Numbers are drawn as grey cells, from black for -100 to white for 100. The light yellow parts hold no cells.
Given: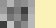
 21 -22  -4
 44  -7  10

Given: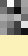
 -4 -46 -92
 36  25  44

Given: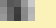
 13 -22 -52
 19 -20 -55

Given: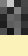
-35 -71   0
-71 -20 -29

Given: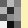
 43 -67  22
-39  10  23

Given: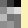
 13  52  74
 46 -10  -4
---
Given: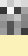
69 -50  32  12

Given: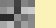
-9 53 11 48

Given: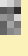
30 -19  16

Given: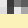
-27  83

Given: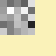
76 90 53  2 60

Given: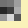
24 -51  19

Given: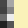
30 -49
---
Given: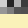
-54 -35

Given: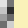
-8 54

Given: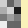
24 65 -5

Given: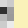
59 -62

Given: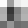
91   0 -47 -15

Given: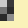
-55 -10

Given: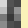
-45 -40  -6
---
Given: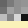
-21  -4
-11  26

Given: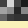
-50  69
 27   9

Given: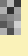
 -7  45
 39 -62

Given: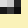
 72  57
-82 -57

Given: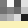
 -4  95
-11   2

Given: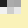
-74  34
 89  61

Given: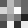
-27  46
 68  42

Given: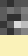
-44 -62
-28 -10
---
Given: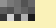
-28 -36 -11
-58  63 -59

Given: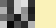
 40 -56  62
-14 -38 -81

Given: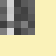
-29  55 -39
-17  59 -49

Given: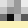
 51  16  21
-14 -89  42

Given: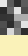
-67 -17  78
-59 -58  35

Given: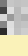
-47  74  45
 70  21  47
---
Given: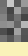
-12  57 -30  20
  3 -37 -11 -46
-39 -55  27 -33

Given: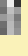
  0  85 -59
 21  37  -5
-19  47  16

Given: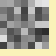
 27  31   2 -15  37  73  79
 16 -24   2 -40  20 -36 -16
 25 -34 -17  46 -19 -55 -65
-49  31 -16  12 -43  64  21

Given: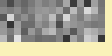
 -9 -41  -7 -20  -5  12  -1   8 -12  30 -53  18 -57  25  -9
-31  67  -5  12  -9  26  13  48 -13  68  15  -2  26   9   1
 20  -2  29 -26  19  -6  33  45   0  12 -30   9  45  35  16

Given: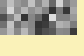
 13  50  21   9  51   6  39 -19  65  -1  20
-39   2  45 -60   5 -19 -59  73   2   2  20
 18  47   7  44   8 -53 -37 -30   8   5 -54

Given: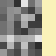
 -9  -4 -62  79 -11  27
-27  13 -13  45  35 -56
-11   5 -41 -55 -12  -3
-43  42 -31  51 -35 -65
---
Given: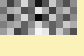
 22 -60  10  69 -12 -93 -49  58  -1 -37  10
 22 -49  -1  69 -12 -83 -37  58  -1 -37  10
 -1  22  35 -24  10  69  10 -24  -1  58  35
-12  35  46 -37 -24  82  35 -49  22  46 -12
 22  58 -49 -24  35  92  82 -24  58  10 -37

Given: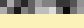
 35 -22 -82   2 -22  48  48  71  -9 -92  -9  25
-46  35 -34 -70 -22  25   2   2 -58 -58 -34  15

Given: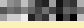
-34 -12 -22   1 -22 -47 -12 -47 -73 -22 -34 -12
 50  12   1  50   1 -60 -73  24 -85 -47 -60  37
 24  61  61  84 -73 -34 -60  37 -98 -47 -98  50

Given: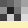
 14 -75  -8  50
-31 -21   3  26
-52  61 -52  72

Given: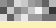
 70 -23  45  81  23  23 -10 -10
 11 -10  70  58  23  11 -23  45
-35  58   1  23  58  92  35 -57

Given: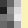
-18 -31  38
-54 -18  51
 -7   4  84
-77  15  73
